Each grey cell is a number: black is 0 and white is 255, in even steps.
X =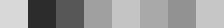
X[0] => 216
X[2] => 87
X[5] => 169

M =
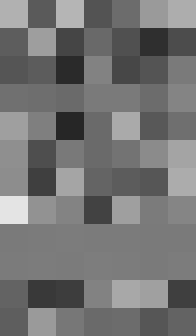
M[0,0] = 177
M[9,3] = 125
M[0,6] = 173
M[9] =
[123, 124, 123, 125, 124, 122, 124]
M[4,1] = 127
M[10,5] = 160
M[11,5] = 86
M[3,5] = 108
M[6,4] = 92
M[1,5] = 47
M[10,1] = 57
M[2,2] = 42
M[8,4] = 123
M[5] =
[143, 78, 121, 106, 115, 139, 164]
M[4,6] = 111
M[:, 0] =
[177, 93, 85, 112, 159, 143, 141, 228, 122, 123, 99, 94]
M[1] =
[93, 158, 69, 105, 80, 47, 76]
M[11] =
[94, 154, 119, 106, 108, 86, 99]
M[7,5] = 123
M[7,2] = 131
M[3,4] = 122

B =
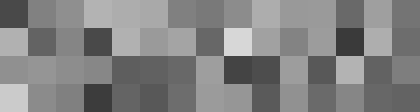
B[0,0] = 73
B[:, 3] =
[179, 73, 135, 60]
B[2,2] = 141
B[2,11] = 88
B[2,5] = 97
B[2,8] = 68
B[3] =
[203, 139, 128, 60, 100, 88, 109, 155, 150, 90, 145, 106, 134, 103, 99]
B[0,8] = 140
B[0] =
[73, 129, 143, 179, 173, 169, 128, 121, 140, 173, 153, 154, 105, 159, 116]
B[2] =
[144, 149, 141, 135, 94, 97, 104, 158, 68, 77, 157, 88, 179, 98, 126]
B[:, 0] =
[73, 177, 144, 203]

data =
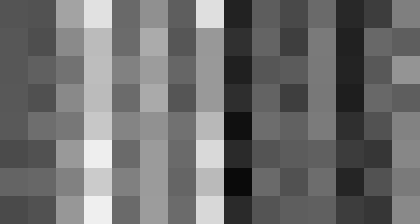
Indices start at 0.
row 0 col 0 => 84
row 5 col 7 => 217
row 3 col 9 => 99
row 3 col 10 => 62
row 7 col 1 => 81
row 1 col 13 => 104
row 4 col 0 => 89
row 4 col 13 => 82
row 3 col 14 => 94
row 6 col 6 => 101
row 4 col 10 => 97
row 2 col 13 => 88
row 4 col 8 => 16
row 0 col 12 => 40
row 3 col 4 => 107
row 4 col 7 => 184
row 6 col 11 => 109
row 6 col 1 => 103
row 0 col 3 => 225
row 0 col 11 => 106
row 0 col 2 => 163
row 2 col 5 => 156
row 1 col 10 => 62
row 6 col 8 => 10
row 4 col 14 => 130
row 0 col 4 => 105
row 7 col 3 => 239
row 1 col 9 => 100
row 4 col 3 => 199
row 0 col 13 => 61
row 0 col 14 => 127
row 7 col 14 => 137
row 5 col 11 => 96
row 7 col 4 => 106
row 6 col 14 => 122

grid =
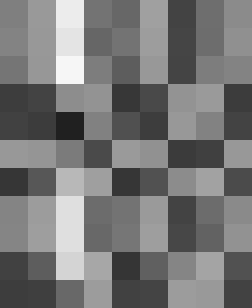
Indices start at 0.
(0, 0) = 127
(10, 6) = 156
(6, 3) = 159
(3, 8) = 60
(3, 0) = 61
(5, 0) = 152
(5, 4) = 154
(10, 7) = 153
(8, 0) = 133
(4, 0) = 65
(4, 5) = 61
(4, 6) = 152
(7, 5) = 154
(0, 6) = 67
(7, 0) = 132
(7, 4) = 115
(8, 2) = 223
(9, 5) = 96
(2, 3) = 125
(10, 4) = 65
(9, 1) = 93
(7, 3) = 108
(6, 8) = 75
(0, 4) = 103
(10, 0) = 61
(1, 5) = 157
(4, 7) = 130
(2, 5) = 152
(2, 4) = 93
